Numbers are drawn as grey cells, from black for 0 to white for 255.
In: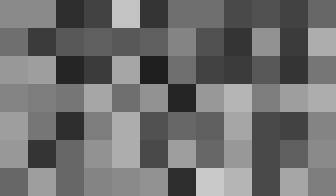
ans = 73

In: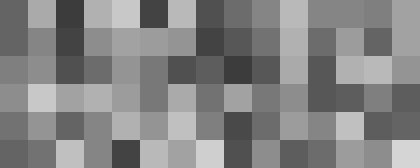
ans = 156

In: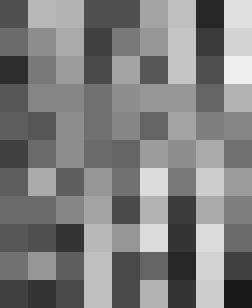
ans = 53

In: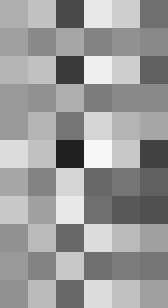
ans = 220

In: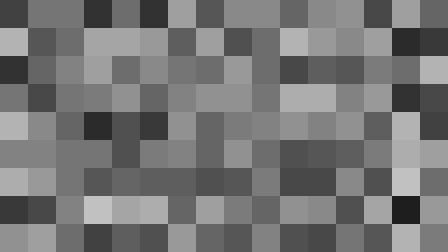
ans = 86

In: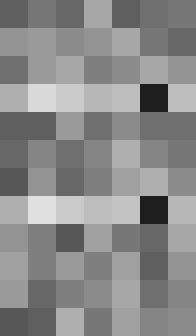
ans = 160
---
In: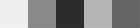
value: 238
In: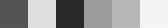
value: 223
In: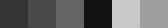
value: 74
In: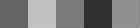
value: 100
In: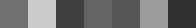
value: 63
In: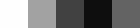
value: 254
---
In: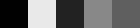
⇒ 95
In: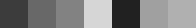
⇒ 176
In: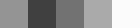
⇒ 251
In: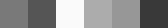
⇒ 57
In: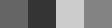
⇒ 131
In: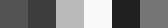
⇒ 117
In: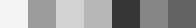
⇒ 99
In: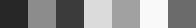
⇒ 107
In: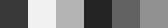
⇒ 144
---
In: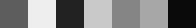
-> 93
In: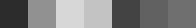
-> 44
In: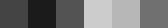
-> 68
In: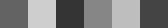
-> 99
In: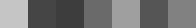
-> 197
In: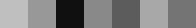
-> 191
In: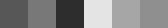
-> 87
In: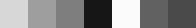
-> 215
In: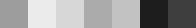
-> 157
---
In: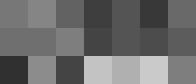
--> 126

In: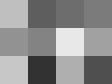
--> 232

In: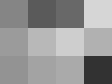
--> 206

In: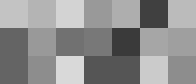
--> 113

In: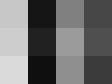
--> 155

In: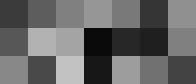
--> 164
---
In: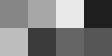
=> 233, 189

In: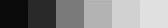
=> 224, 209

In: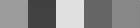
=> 224, 155

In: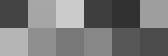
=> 203, 181

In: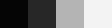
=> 243, 180

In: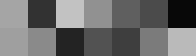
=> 194, 186

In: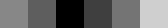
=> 207, 135

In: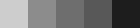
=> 205, 140
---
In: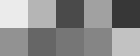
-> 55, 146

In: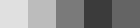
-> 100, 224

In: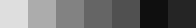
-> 37, 222

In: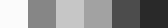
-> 41, 251

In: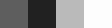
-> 253, 94

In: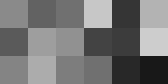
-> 179, 132
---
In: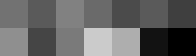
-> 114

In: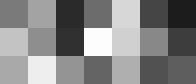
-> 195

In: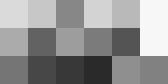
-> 171

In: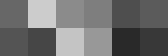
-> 103

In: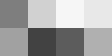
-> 126

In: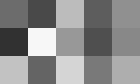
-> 49
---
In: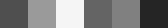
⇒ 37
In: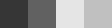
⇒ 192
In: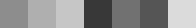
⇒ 219
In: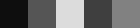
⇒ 129
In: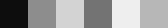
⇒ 183
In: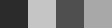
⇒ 168
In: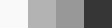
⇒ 54
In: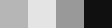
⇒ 16
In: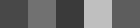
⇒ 93
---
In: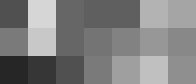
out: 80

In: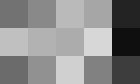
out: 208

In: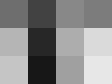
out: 160

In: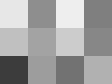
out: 114

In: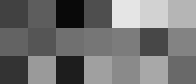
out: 29

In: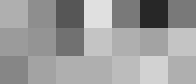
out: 175
